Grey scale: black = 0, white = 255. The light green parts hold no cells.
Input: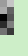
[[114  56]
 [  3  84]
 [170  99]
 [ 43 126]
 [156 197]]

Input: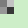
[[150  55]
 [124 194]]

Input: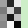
[[149  25 193]
 [161  39 234]
 [122 208  64]
 [136 249   9]]

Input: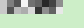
[[201  84 187 172 216  52 142  98 232]
 [201 126  84 244 113  98  40  68 142]]

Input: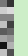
[[119  51]
 [193  65]
 [193  79]
 [ 92 105]
 [132 132]
 [164 148]
 [ 21 178]
 [205 218]]

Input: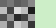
[[190  67 219 190  28]
 [174  79 203 174  54]
 [104 119  92 104 135]
 [ 79 147  41  67 162]]

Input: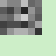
[[ 90  65 117  37 148 103]
 [ 65  77  77  51 103 164]
 [117 103 164 205 132  90]
 [164 132 132 190 103 117]
 [ 90 148 176 176 148  51]]

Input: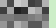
[[177  75 204 189  63  75 177]
 [151 100 177 151  88  88 151]
 [124 124 112 112 124 136 112]
 [ 63 165  33  47 189 165  63]]

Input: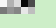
[[120 147 133 231 190]
 [247 177 218   8  75]]
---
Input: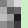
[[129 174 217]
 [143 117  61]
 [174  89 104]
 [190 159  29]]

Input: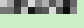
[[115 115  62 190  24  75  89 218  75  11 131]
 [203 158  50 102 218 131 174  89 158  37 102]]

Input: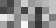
[[ 68  84 154  68 182  54 140 194]
 [ 99  68 140 206 154 167 182 194]
 [167  99 140 246 111  54 124 167]
 [234 206 140 182 154  68 206 124]]

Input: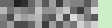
[[104 104  33  47 104 158  89 158  61 146 130 130  89 146]
 [118 158  76  76 104 172  61 158  89 146 118 208 172 208]
 [130  76 184 158 172 184 104  89 196  76 220 172 118  89]
 [184 118 146 130 118 196 146 146 172 196 104  61 130 220]]

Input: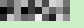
[[  3  44 155   3  60  31 169 102 141  88]
 [ 44 198 155 102 114 239  88  31 212 141]
 [127  88 155 183  60 183  73 212 198 114]]

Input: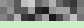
[[115 147  88  88 161  40  26 147 161 161  72 131]
 [131 103 177  56  40 103 161  26  72 131 191 115]
 [147 131  88 191 205 103 131 177 103  72  56 115]]

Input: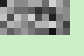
[[ 32 180 138 138 167 167 109 210 167 122]
 [ 95 180 167 138 109 180 180 210 138  63]
 [151  95 122 151 122  95  95  17 122  95]
 [180 151 109 109  95  48  79  63 151 138]
 [196  79 196 151 210  79 151  32 122 138]]
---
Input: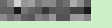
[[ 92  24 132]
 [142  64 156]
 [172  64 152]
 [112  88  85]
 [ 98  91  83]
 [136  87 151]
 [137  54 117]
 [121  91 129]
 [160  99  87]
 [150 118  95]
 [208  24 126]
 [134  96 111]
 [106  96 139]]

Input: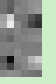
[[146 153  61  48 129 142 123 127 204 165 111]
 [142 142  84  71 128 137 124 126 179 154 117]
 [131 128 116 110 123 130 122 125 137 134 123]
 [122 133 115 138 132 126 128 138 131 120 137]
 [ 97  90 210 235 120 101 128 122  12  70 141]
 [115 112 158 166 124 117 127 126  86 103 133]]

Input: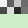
[[107 116]
 [197  40]
 [ 95 220]
 [242  73]]

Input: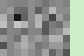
[[128 140 127 154 185 103 127  85]
 [140 140 158 112 140 177 153 136]
 [133 182  70 123 131 179 153 102]
 [117 130 140  90  87 137 130 162]
 [132  94 177 183 132 157 118 126]
 [142 142 142 136 133 142 152 142]
 [129 104  97 181 107 170 174 161]
 [130 109  23 199 130 113 155 146]
 [134 152 127 134 134 135 135 134]
 [143 139 176 191 108 153  83 160]]

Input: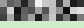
[[ 49 224 121]
 [ 29 211  30]
 [173  13 122]
 [ 58 145  55]
 [192 191 199]
 [200  84 123]
 [242 160  25]
 [109  80 160]
 [ 37  95 103]
 [111  19  38]
 [ 93 210 168]
 [155  80  65]]

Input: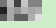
[[129 175 223]
 [131 167 174]
 [197 180  96]
 [ 65 149  97]
 [185 168 169]
 [116  33  88]]
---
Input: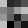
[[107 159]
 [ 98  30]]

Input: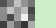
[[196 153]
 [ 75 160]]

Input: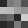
[[184 158]
 [105  39]]

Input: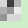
[[151 236]
 [216 215]]

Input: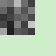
[[ 61 122]
 [ 69  94]]

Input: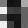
[[64 58]
 [20 23]]

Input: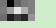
[[159 230]
 [ 29  64]]

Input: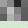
[[193 127]
 [175 144]]
